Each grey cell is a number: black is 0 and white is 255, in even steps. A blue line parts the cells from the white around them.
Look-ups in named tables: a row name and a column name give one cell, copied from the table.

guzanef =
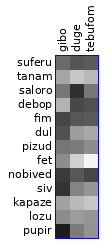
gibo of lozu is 140
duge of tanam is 198
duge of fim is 87
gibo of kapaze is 161
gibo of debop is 179
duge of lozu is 156
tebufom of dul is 168
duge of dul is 156
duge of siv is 132

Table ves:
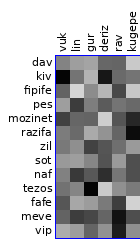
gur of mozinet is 100
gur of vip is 100
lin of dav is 158
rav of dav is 101
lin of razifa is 106
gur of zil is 66
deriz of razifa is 147
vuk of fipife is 99
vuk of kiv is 5
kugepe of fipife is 199
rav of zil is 111
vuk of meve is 99
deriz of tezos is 202
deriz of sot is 83
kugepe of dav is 201
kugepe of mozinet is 39
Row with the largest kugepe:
fafe

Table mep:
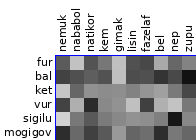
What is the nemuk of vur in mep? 67
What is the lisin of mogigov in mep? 101
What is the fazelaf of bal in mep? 80
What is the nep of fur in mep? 103
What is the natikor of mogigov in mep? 64
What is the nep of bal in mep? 73
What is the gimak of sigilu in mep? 136
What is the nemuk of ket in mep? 198
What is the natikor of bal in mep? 94
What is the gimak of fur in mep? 192
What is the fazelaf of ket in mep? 149
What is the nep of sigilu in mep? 23
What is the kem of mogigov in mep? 89
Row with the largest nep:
vur

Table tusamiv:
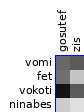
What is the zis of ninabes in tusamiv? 223
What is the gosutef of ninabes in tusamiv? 204
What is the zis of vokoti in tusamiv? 89
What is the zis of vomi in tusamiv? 91
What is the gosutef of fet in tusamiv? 112
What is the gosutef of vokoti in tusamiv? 19
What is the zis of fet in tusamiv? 195
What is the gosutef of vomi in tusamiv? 104

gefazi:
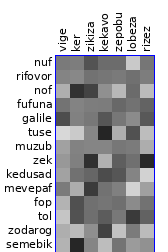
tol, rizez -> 98
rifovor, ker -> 136
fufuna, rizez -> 99
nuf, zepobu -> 108
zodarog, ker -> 187
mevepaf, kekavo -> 114
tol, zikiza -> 111
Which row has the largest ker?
tuse

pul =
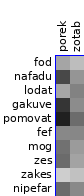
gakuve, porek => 53
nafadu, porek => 72
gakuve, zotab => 140
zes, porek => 107
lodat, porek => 166
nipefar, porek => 107
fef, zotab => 135
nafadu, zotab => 149
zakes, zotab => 193
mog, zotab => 155
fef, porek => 136
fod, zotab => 189
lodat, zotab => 130
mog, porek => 113
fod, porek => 165

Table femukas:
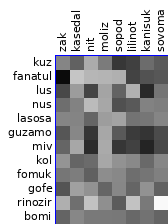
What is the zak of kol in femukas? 148
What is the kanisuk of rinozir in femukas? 121
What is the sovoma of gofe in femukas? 97
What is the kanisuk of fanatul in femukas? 82
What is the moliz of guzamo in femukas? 167
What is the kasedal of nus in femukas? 130
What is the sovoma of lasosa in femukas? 133
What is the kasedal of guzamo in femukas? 135
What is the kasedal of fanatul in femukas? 197
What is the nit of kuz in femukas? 171
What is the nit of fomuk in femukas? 96
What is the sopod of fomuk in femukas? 136
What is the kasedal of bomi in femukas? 135
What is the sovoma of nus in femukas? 126
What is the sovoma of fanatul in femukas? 87

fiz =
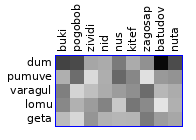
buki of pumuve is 175
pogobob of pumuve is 109
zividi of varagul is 191
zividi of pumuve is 218
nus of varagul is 156
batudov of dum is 9
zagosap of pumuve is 224
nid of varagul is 172
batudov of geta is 157
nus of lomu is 200
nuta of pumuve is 147
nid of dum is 171
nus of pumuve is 104
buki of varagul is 127
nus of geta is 182
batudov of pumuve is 153
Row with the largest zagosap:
pumuve

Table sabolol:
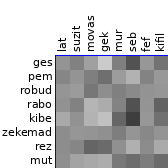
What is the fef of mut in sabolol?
125
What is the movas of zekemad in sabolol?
148
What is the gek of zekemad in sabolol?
144
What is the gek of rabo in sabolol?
172
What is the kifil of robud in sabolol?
150
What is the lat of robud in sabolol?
149
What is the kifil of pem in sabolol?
153
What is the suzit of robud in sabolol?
155
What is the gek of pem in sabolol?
111
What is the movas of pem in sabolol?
127
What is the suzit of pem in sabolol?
148
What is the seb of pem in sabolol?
178
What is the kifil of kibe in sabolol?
112
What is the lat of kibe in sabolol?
169
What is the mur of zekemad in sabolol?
126
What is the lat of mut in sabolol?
143
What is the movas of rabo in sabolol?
181
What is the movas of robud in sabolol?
119
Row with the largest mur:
pem

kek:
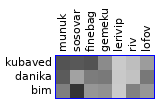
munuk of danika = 91
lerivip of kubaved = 202
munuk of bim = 127
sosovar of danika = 162
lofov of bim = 151
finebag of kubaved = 83
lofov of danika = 120
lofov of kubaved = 156
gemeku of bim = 145
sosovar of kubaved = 88
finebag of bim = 150
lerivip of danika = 201
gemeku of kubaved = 139
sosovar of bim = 52
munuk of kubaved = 83
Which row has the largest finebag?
bim

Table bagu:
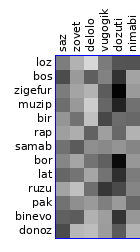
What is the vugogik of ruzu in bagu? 54
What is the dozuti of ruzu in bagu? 74
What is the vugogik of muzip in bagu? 102
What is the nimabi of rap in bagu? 178
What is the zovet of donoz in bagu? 183
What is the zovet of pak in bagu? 143
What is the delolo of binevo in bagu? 177
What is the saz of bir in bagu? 149
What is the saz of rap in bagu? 159
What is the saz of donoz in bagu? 75
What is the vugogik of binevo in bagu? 158
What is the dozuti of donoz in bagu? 90
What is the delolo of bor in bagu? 115
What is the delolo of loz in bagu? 215
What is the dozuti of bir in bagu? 108
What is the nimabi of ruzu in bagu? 133
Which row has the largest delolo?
loz

